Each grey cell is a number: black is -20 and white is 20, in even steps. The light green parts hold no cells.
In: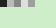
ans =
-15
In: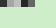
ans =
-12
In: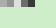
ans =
7
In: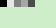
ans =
-20
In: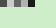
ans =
-8
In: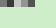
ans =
-1
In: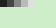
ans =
-15
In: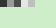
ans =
-12
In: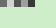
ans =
-3
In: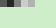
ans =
-6
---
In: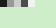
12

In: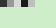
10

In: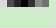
2

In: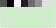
15

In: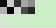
12

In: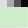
7

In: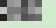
7

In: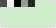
4

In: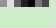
3
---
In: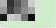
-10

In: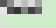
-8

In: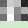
16

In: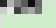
16

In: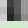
-12

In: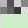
-5

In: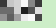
-3
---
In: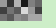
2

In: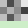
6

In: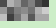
-2

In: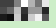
12

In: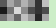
-4

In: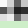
-3

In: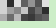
9

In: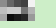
-16

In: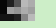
-15

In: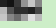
-3
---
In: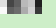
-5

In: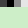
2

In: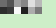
5

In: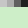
-5

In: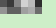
1

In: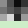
-18

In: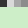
6

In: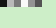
-1

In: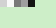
-1

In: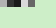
-16
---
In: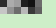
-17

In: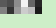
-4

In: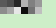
0

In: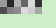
14

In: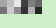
0

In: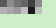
-10
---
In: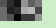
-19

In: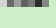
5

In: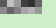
0

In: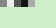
-7

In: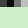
-2

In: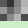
8

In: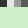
4

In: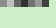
-4

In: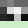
10
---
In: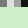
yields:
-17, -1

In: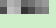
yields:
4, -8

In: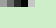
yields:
11, 5

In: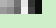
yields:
-18, 4

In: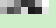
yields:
20, 6

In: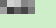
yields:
3, 5
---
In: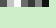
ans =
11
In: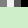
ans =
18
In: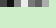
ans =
-17
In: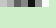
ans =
7
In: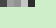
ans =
5
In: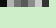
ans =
8
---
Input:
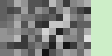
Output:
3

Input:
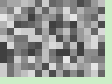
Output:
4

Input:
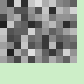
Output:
-1

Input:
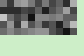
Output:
-13

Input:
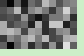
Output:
-1
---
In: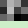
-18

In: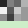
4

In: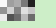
-3

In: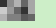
-4

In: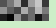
-7

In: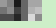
2

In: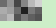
-7

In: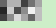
10
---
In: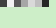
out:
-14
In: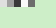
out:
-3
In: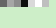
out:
10
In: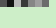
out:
-3
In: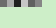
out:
1
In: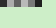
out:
-15
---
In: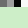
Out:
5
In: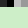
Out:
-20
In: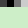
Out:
-20
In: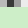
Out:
-11
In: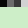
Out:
-3
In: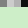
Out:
12
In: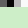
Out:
-19
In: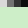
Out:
-2
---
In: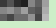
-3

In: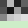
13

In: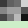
9

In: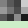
2

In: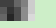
-8

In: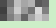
6

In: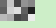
-9
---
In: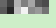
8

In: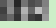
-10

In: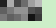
3

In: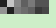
1

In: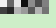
16

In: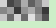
-11
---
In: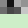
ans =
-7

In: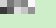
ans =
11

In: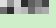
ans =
5

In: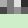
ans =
3

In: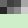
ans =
2

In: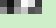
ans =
-7

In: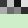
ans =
1

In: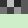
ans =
4

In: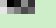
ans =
-8
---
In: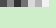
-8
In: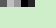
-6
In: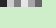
-14
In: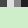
-9
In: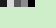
-16
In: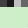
-10
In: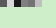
-6
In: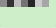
2
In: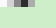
19
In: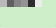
9
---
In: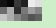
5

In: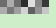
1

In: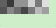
-1

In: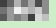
12

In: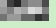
12

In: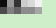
14
